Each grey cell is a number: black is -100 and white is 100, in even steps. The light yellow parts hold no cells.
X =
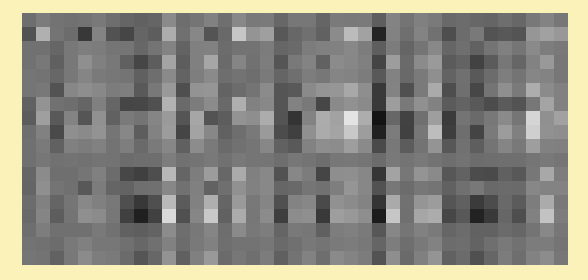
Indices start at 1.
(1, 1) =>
-14
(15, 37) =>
1
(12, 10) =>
-39
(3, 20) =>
-17
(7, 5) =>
-21
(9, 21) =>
13
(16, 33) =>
-23
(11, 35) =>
-13
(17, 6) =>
-7
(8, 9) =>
-9
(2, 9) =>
-21
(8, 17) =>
11
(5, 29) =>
-4
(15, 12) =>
-37
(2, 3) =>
-9
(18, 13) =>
0
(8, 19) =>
-34
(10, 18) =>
6
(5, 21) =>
-2
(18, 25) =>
-3
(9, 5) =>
8
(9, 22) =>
34
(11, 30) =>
-10
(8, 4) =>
3
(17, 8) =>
-12
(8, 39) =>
26
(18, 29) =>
0
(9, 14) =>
6
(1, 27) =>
3
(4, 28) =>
-17
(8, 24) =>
78
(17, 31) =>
-15
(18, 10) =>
-19
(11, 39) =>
-8
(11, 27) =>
-5
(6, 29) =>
-4
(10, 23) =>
10
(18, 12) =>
-25
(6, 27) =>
3
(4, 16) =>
4

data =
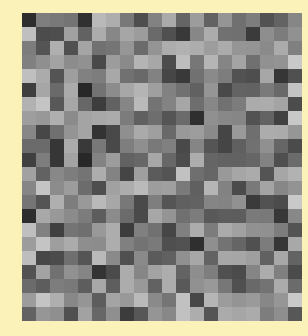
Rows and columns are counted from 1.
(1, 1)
-65
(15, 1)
-65
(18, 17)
25
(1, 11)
33
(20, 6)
32
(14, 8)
-6
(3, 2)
-34
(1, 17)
-2
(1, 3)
-5
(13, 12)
-4
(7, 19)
29
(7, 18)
35
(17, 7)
36
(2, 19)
-3
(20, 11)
36
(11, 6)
3
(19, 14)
-1
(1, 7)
36
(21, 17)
21
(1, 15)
17
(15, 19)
-57
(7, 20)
-40
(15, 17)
-4
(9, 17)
-13
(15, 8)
-16
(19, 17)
4
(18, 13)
31
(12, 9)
25
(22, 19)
11
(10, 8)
-1
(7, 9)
46
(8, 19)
-50
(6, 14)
17
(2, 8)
30
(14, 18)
-36
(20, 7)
-26
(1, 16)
-12
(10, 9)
12

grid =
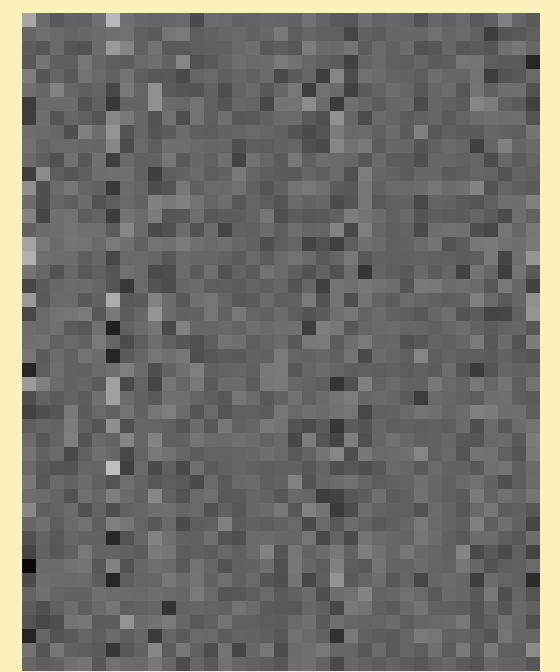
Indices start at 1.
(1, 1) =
30
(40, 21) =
-19
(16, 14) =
-15
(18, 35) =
-47
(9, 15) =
-23
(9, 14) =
-27
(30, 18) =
-5
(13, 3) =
-17
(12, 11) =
-27
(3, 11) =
-30
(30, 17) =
-21
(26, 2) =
-27
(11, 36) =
-28
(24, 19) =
-16
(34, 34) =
-23
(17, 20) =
-21
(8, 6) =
-34
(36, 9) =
-20
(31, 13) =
-9
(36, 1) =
7
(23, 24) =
-32
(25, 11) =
-12
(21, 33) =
0
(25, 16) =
-31
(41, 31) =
-16
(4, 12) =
5
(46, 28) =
-21
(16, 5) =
-12
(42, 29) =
-18
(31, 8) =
4
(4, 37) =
-70
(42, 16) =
-31
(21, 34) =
-18
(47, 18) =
-26
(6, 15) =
-39
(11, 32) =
-24
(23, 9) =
-17
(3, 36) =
-7
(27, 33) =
-6
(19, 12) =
-17

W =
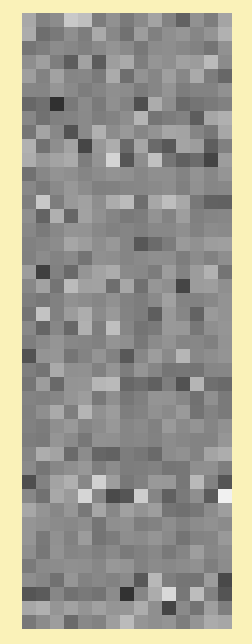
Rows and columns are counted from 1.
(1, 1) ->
32
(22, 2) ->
53
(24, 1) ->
-1
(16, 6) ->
7
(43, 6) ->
26
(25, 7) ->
2
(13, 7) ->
1
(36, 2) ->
16
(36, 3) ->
6
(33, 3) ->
6
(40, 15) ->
10
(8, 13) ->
-27
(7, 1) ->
-19
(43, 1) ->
31
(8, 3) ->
0
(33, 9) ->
-1
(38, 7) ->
-3
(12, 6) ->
10
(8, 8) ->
11
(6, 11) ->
16
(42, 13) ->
48
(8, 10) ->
-9
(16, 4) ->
16
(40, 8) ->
16
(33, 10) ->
2
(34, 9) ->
1
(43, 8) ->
18
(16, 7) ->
1
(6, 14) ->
3
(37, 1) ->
17
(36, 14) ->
10
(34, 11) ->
19
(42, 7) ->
10
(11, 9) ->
11
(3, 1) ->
-8
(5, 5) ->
6
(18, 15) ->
11
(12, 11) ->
12
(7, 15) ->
1

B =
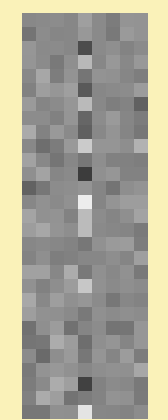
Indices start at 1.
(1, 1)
7
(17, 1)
6
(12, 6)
13
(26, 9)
31
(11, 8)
1
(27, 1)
-3
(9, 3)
20
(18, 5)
6
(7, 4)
18
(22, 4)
8
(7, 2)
4
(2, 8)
21
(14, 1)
6
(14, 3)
8
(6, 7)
8
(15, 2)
14
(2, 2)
10
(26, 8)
13
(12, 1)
12
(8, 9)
-3
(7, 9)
-24
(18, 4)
1
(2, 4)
6
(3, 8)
3
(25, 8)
22
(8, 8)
5
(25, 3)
11
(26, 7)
14
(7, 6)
7
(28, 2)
34
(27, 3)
35
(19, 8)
14
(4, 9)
19
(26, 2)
15
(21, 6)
9
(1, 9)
15
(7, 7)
-1

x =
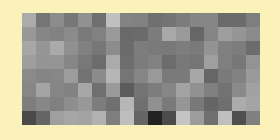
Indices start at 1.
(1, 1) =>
34
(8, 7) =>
-1
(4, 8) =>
-14
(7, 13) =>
-5
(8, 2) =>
-21
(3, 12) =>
-2
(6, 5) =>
31
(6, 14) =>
0
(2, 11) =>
32
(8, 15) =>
50
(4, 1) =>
24
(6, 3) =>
5
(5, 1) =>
8
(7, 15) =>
-13
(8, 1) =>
-42
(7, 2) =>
6
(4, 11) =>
-15
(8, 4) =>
30
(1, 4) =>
-7
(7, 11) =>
-4
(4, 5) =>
-6
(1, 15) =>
-16
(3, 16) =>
-2
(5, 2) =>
4
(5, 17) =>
21
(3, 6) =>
-7
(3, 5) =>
1
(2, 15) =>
24
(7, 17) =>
29
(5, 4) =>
22
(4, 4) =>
5
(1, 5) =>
14
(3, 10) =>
-4
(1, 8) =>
3
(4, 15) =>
0
